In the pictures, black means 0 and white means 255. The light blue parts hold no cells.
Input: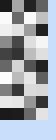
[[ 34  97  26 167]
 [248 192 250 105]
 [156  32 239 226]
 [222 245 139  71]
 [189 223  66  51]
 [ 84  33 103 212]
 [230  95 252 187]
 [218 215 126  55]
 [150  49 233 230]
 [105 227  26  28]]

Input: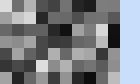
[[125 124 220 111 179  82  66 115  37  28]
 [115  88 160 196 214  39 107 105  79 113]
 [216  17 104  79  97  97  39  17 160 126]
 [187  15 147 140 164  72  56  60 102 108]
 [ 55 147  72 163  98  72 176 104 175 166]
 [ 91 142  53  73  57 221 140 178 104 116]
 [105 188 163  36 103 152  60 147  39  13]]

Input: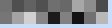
[[141  75 113  79  98  80 111 104 167]
 [113 184 118 163 208 133  27 129  18]]

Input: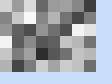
[[135  61 211 155 219 104 155 161]
 [ 72 126 133 200 248 134 180 116]
 [244 227 149  97  77 147 112  79]
 [183 115 243  93 138  86  95 196]
 [195 184 198 124 160  45  87 113]
 [193 110 178  70 124 205 164 204]]

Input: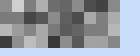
[[ 67 137 141 207 126 175 109 102 140  77]
 [127 172 123 124  70  87 139  95  76 168]
 [126 183 183 156 133 169 121  91 101 125]
 [161 134  61 142 189 168  56 141  89 162]]

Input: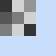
[[211 149  52]
 [124 209  86]
 [209  52 124]]

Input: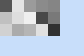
[[139 133  85 228 155]
 [ 72 121 192 222 239]
 [224  49 209 171 181]]

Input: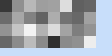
[[ 96 101  56 144 184 158 161 221]
 [104 161 108 167 130  99 173 114]
 [126 147 147 197 243 178 220 163]
 [144 237 103 139 187 138  47 138]]
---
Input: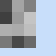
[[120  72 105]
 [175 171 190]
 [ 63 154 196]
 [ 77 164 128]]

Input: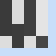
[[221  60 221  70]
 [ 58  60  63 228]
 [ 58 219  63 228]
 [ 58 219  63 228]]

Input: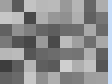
[[ 98 106 198 143 173 122 126 158 160]
 [ 61  93 180  95  90 207 174 193  85]
 [183 187  86 103 108 118 116 175  96]
 [121  84  71 154  74 188 159 111 168]
 [ 97 145 127 102  94 108 110 169 106]
 [199 192  73 174 151 144 175  96 118]
 [160  90 195 184 186 153 181 102 173]]

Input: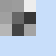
[[182  67 163]
 [160 102  55]
 [153 156 237]]

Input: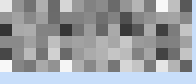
[[248 133 120 169 146 245 173 136 173 118 214 196 123 229 180  98]
 [ 71 140 186 116 209 105 154 171 178 197 187 130 165  67 110 196]
 [138 138 161 134 191 154 162 158 180 167 199 155 151 127 129 161]
 [ 52 169 172 131 130  53 115 155 103 170  56  88 170  64 124 196]
 [149 162 136 159 107 131 130 137 112 130  79 133 146 161 164 136]
 [230 146 114 175 106 214 154 130 139 106 149 181 124 248 191  88]]

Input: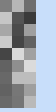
[[105 117 185]
 [ 98 119 159]
 [104 189 189]
 [ 98 143 219]
 [ 69 218 161]
 [203  69  98]
 [167  75 159]
 [198  84  58]
 [126 182 110]]

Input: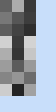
[[205  36 161]
 [133 149 108]
 [156  92 153]
 [174  53 198]
 [209  59 211]
 [ 94  67  46]
 [120  86  61]
 [ 98 172  57]]
